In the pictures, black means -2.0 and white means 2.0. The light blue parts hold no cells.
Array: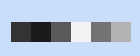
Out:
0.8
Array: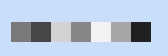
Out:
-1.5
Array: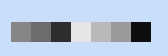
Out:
-1.8
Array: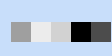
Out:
-0.8
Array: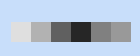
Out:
0.4
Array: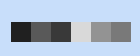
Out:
-0.1
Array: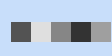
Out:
0.5
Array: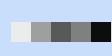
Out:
-1.8
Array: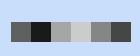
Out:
-0.9
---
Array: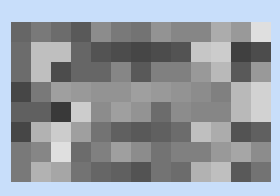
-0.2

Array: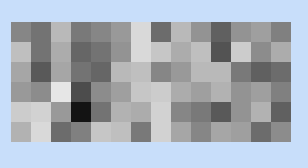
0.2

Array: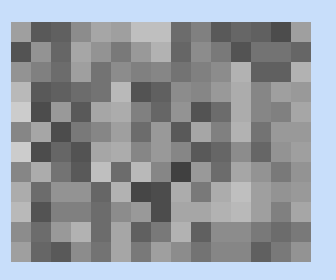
0.3

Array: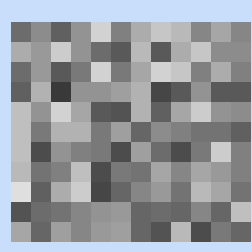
-0.4

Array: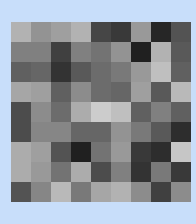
0.2

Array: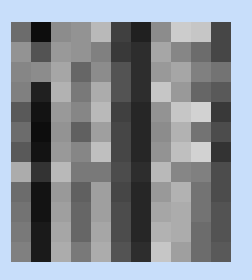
-0.6

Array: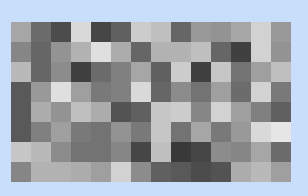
0.5
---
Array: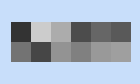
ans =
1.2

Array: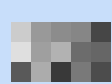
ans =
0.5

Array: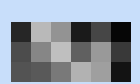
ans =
0.1

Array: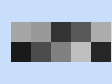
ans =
0.4

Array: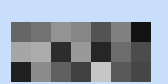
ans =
0.7

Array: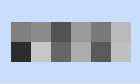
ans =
0.2

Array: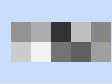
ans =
0.7

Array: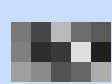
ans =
-1.3
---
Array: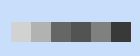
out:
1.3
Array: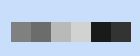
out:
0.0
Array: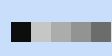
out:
-1.8
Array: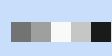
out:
-0.2
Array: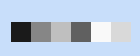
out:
-1.6
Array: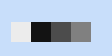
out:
1.7
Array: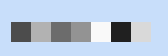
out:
-0.8
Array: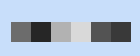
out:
-0.3
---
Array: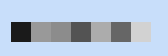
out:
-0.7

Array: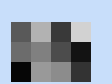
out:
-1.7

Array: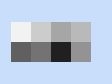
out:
-0.5

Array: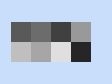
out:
-1.0

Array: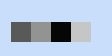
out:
-0.6

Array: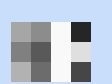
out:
-0.9

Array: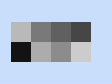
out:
-0.9

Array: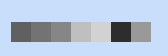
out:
-0.5

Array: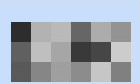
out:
-1.1

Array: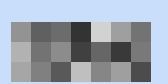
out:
-1.1
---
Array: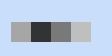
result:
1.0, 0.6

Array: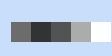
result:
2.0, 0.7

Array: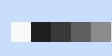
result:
1.9, 0.2

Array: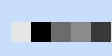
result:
1.6, 0.2

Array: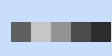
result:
1.1, 0.3

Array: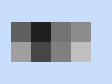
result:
1.0, 0.5

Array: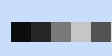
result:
1.1, -0.1

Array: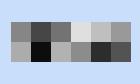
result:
1.5, 1.0
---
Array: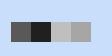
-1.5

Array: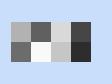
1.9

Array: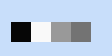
1.9

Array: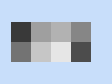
1.1

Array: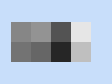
-0.4

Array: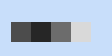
-1.4

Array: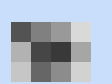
-0.4
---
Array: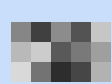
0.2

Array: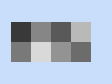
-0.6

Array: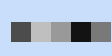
0.4

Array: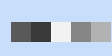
1.8

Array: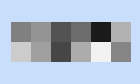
-0.7

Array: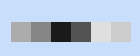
-1.6
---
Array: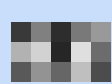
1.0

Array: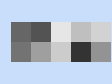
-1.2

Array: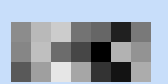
-1.7

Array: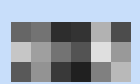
0.0

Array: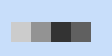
-1.2

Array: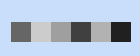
0.8

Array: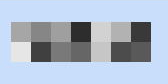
-0.8
